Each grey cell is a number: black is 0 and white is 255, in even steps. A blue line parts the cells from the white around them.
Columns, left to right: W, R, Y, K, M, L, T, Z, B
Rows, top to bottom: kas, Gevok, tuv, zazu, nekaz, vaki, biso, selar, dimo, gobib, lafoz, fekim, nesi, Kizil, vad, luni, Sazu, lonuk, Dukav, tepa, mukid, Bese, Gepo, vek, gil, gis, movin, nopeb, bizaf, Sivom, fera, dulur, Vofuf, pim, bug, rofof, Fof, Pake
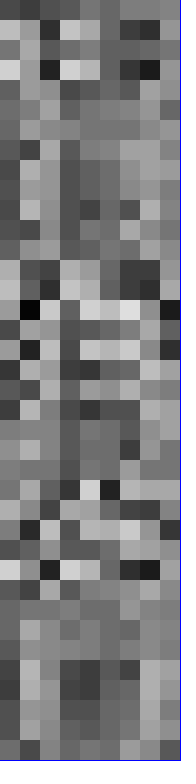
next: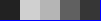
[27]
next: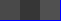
[80]

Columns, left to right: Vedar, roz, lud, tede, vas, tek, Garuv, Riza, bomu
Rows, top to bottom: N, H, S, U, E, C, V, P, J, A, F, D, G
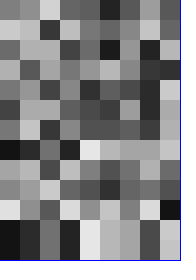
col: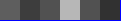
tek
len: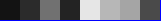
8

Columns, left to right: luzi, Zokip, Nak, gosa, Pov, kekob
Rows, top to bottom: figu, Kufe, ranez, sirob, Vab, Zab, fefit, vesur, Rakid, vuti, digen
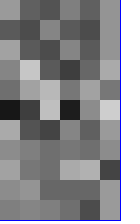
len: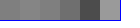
6
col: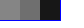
luzi
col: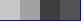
Zokip
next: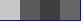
[170]
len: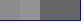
4
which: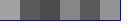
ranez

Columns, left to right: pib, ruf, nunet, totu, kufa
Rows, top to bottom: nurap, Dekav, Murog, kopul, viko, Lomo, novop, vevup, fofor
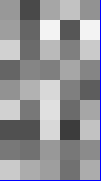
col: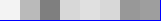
nunet
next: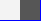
[243]
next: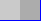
[158]
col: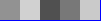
pib
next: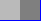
[202]

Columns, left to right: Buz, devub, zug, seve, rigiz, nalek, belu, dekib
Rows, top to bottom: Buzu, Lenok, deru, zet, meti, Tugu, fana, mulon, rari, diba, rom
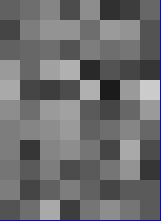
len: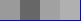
4
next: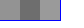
[147]
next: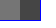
[169]
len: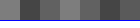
7
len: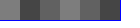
6

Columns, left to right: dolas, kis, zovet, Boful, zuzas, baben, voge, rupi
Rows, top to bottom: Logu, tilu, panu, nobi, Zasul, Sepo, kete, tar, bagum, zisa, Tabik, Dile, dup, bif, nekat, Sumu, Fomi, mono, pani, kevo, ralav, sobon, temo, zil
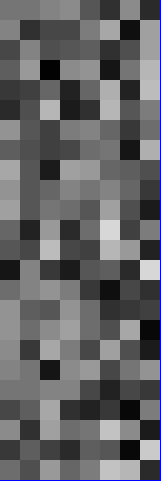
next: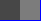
[167]
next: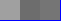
[194]
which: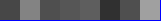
panu
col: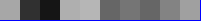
baben
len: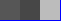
3

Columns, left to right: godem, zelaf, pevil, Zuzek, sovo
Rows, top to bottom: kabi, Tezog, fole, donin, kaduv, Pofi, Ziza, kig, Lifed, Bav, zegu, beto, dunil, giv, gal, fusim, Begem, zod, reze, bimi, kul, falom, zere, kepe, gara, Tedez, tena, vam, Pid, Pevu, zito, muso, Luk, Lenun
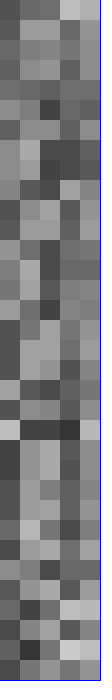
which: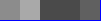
kig
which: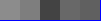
Pofi
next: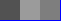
[96]

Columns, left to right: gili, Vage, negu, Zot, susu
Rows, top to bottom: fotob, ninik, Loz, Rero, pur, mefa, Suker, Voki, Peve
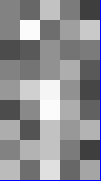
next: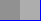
[89]
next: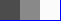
[173]
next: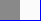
[173]
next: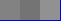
[173]

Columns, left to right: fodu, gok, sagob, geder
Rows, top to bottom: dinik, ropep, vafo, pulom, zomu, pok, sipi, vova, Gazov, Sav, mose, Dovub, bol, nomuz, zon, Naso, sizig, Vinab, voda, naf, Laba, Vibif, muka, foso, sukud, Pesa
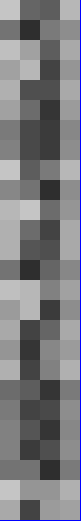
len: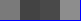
4
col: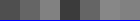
sagob
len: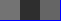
3
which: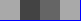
sizig
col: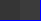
sagob
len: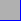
1
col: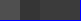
sagob

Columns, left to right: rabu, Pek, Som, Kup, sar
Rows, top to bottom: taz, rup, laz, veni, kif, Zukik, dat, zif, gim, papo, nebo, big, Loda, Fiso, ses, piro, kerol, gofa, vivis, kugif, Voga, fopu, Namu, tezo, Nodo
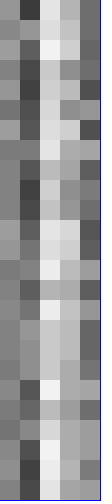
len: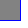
1
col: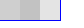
Som
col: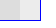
Som
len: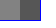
2
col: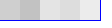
Som

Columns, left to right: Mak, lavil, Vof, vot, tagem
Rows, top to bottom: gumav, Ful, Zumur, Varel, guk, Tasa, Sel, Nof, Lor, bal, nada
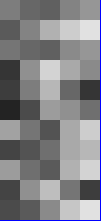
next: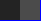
[156]
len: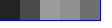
5

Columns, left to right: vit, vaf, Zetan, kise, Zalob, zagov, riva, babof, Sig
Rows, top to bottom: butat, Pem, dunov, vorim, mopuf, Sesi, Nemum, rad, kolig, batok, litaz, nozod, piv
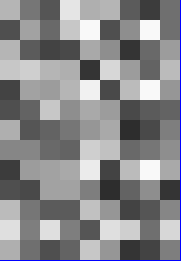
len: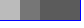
4
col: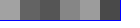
vaf
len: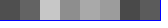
8
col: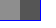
babof
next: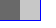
[249]
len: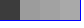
4
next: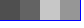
[52]

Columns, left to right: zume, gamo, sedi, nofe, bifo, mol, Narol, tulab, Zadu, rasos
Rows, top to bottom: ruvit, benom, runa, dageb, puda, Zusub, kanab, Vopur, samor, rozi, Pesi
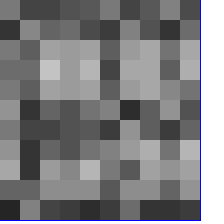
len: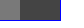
3
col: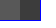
mol
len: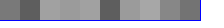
10
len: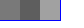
3
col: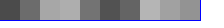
rasos
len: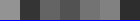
7
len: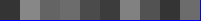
10

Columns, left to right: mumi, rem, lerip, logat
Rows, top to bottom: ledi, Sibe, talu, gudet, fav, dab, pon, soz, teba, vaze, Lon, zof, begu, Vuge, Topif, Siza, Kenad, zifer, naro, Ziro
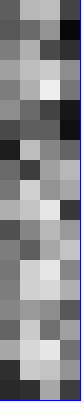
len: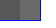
2
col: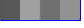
logat
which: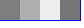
fav
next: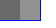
[8]
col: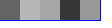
logat
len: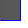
1

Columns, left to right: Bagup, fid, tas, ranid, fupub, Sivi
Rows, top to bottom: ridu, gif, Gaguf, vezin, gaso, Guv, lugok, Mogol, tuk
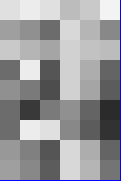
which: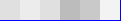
ridu
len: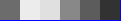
6
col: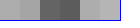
fupub
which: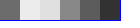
lugok

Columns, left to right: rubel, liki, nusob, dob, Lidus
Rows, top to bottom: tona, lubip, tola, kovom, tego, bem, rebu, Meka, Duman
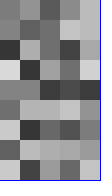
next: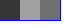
[209]
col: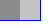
dob

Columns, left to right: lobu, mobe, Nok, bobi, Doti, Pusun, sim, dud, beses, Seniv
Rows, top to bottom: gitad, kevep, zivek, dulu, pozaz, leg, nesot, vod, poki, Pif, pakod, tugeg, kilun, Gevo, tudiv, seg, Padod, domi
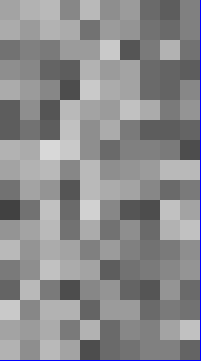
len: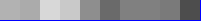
10
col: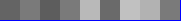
beses
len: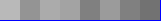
8
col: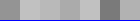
Nok

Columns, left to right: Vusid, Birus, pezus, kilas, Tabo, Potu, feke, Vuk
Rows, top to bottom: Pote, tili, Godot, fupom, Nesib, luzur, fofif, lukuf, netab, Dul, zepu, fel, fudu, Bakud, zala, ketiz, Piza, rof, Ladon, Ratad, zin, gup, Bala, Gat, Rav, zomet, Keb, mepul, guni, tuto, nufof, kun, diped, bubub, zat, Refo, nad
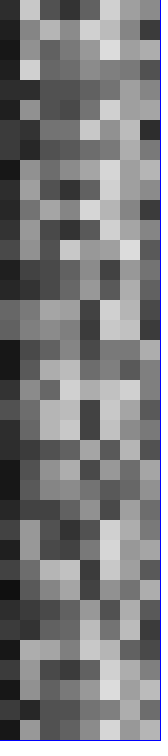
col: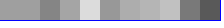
feke
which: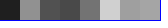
luzur
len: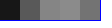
5
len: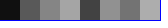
8
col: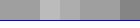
feke
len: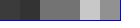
6

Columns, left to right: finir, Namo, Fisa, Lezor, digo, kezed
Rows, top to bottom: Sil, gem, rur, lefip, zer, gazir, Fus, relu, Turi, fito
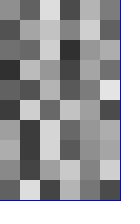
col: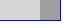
Fisa
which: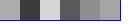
relu
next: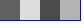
[124]
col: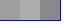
finir
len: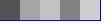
5
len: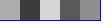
5
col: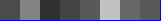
Lezor

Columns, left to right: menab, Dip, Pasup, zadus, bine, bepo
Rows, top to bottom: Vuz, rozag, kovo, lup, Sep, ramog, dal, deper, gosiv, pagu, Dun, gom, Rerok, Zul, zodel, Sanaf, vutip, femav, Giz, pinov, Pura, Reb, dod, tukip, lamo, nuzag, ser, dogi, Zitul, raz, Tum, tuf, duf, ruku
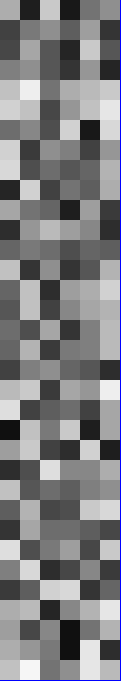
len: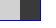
2
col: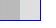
menab
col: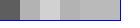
bepo
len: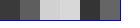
6
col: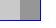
bine
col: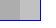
menab
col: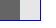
bepo

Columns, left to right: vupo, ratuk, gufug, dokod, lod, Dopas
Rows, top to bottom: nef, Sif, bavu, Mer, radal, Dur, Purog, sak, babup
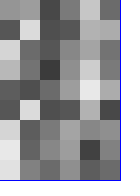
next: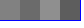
[107]
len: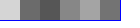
6
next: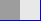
[172]
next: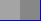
[143]
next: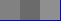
[93]
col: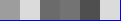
ratuk

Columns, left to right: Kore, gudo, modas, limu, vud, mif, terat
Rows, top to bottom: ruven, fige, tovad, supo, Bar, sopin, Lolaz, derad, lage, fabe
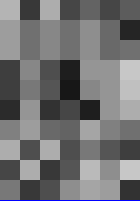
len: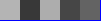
5
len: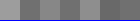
7

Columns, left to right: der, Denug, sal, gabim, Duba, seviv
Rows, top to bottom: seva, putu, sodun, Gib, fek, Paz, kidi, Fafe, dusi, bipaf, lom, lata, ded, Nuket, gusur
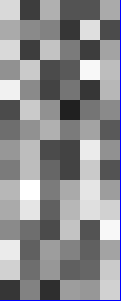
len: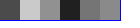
6
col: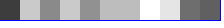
Denug
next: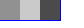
[89]
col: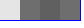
Denug
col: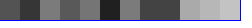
gabim

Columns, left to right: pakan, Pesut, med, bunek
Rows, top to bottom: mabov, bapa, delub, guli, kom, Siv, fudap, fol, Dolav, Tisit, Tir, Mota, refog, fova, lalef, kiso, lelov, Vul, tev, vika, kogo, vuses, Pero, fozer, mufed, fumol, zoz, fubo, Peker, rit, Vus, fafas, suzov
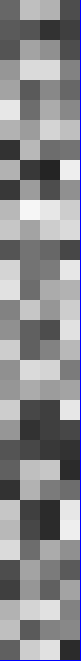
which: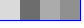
fubo
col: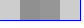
pakan
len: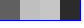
4
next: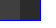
[231]

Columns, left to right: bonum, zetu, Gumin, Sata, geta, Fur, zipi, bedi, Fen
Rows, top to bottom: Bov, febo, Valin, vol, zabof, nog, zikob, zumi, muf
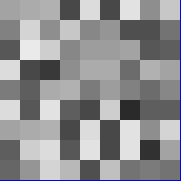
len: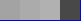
4
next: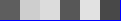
[226]

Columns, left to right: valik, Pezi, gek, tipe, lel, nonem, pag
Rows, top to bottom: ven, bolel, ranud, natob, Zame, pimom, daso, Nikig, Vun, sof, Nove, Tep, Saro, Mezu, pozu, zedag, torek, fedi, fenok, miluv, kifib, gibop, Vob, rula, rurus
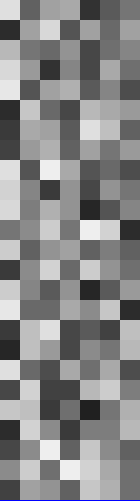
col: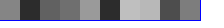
pag
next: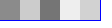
[44]
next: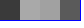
[223]
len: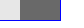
3
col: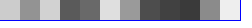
gek
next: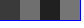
[176]

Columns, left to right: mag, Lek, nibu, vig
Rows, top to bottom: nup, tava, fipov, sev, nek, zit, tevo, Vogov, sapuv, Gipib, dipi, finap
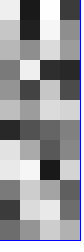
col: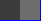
mag
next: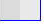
[109]
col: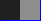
Lek
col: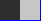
nibu

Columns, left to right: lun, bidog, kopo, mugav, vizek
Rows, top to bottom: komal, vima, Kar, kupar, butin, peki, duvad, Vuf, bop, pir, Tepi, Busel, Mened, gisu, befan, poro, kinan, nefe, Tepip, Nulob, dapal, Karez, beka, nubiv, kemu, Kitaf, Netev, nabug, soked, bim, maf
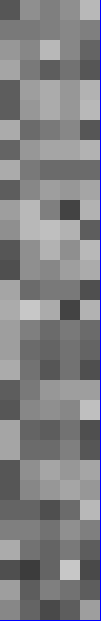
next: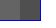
[107]
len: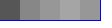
5
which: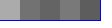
nabug

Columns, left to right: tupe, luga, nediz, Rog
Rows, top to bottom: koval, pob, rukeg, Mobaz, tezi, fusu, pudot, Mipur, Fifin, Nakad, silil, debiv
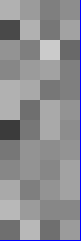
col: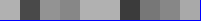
tupe
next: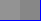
[162]
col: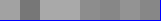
nediz
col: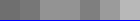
luga
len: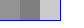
3
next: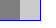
[105]

